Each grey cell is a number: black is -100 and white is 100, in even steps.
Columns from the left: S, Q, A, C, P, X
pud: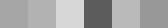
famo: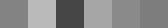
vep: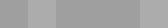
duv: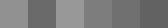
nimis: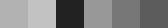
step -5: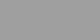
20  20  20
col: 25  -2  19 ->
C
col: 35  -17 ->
Q
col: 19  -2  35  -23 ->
X
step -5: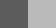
-33  41
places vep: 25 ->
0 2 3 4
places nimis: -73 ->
2

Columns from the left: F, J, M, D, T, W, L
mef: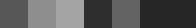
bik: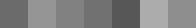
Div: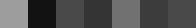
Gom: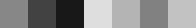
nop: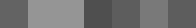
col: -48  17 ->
J
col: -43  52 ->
L

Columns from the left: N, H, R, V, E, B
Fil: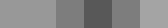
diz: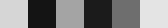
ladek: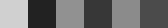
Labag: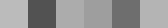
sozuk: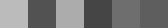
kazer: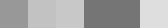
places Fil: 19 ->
0 1
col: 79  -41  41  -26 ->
B

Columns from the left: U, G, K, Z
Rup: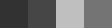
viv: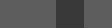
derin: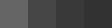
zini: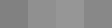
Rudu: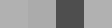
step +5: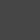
-40
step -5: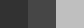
-66  -50  45
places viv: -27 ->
0 1 3
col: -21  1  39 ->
U
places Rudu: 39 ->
0 3
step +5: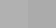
44  39

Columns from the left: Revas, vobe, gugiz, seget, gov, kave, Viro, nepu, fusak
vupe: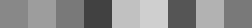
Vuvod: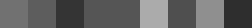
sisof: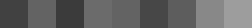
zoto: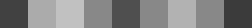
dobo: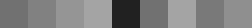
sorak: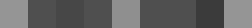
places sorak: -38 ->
1 3 5 6
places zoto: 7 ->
3 5 7

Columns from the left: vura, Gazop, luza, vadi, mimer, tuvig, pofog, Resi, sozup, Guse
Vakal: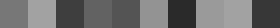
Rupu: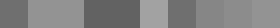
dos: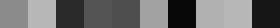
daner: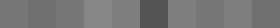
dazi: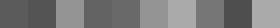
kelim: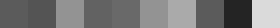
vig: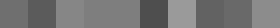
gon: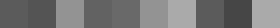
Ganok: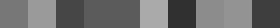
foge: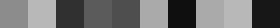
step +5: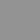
20
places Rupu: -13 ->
0 6
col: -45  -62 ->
luza
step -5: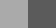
28  -34

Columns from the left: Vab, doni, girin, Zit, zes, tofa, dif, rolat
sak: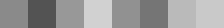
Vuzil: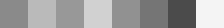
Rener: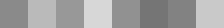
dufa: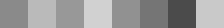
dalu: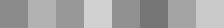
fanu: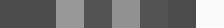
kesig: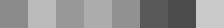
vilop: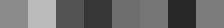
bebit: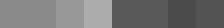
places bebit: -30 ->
4 5
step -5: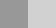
14  59
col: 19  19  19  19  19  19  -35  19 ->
girin
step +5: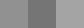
19  -3  34
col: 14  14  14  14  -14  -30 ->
zes
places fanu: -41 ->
0 1 6

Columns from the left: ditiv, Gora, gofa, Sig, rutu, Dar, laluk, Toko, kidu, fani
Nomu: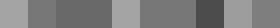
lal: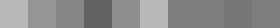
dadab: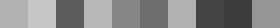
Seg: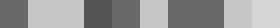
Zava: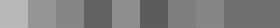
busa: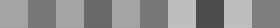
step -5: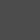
-45
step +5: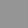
22
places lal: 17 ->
1
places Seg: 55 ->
1 2 5 8
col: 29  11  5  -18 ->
rutu
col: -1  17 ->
fani

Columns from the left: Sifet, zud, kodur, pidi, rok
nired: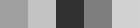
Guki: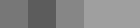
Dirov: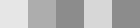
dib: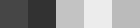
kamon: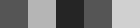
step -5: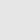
75
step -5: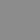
5
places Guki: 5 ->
2
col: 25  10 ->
rok

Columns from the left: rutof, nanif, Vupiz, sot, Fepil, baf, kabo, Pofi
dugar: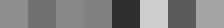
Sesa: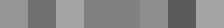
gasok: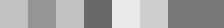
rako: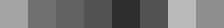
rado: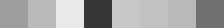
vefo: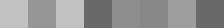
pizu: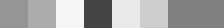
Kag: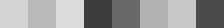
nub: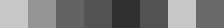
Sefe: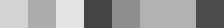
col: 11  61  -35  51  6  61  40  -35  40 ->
baf
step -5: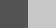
-40  51
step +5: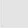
83
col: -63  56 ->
Fepil
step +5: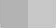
45  61
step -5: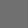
-17

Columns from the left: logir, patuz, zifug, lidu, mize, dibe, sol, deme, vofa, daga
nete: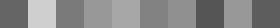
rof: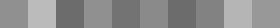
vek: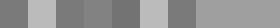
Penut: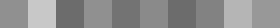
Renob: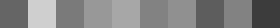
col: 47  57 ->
patuz
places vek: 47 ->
1 5
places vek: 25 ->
7 8 9
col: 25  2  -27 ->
deme
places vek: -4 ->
0 2 6

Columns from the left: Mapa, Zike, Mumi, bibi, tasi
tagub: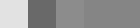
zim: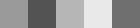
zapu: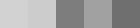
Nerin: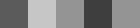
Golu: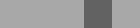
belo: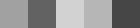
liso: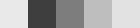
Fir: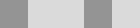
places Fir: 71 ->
1 2 4
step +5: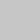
60
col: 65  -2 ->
Mumi
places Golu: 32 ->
0 1 2 4
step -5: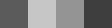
-34  50  11  -56
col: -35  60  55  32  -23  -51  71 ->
Zike

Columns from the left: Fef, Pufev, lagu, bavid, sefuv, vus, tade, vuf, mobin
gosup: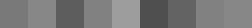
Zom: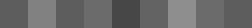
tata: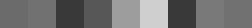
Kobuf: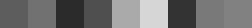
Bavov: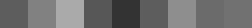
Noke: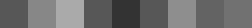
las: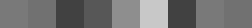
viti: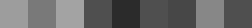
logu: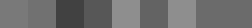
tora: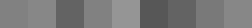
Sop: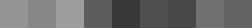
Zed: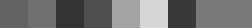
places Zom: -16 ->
3 7
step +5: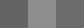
-17  16  -11
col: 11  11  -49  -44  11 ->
tade

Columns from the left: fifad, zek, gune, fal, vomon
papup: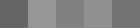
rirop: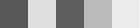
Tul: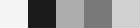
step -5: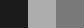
-84  31  -10
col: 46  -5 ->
fal
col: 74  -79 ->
zek
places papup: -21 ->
0

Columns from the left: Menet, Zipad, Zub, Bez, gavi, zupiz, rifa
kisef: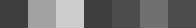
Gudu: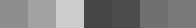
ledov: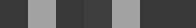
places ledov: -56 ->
0 2 5 6
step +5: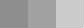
16  32  65
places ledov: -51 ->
3
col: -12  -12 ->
zupiz

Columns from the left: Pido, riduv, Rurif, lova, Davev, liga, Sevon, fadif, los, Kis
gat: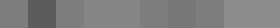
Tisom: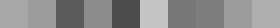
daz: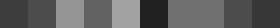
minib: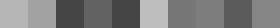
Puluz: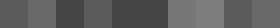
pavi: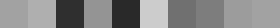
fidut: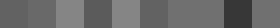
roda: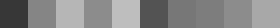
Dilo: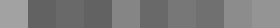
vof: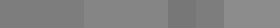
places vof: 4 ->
3 4 5
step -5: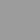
17
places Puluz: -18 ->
1 9
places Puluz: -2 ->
7
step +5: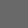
-13
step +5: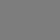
3  3
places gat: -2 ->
0 2 5 7

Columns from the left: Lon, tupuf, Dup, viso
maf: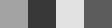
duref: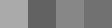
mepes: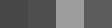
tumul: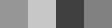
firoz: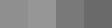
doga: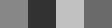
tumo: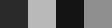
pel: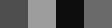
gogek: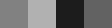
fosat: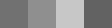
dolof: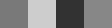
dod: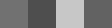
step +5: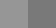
23  0
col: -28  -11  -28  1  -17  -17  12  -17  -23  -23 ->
viso

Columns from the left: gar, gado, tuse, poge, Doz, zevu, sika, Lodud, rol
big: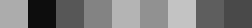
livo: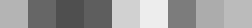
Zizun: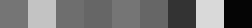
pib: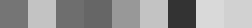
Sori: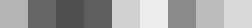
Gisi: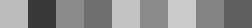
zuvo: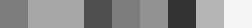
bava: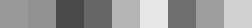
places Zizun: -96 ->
8
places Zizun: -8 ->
0 4
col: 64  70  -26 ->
rol
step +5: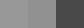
24  19  -38

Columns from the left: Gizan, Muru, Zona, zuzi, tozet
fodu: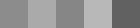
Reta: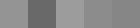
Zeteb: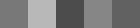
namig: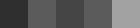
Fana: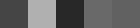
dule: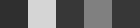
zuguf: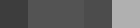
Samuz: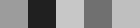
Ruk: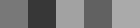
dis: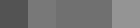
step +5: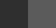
-58  -24
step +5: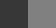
-52  5
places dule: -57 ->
2 4

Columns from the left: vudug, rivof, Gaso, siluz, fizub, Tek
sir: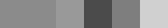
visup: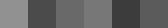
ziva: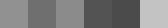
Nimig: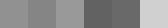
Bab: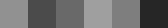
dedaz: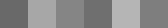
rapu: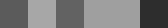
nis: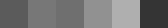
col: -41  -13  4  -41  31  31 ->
rivof
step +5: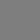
4

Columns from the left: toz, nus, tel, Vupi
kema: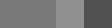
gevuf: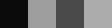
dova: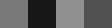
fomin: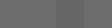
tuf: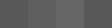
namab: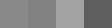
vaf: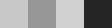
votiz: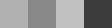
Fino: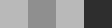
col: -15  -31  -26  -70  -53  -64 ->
Vupi
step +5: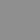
17
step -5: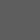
-31
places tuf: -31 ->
0 3
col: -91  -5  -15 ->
toz
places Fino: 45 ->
0 2

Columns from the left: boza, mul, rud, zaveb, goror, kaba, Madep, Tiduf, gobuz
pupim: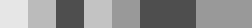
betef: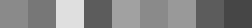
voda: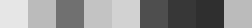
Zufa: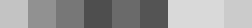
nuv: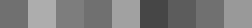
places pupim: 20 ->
4 7 8
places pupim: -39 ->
2 5 6
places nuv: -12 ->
0 3 7

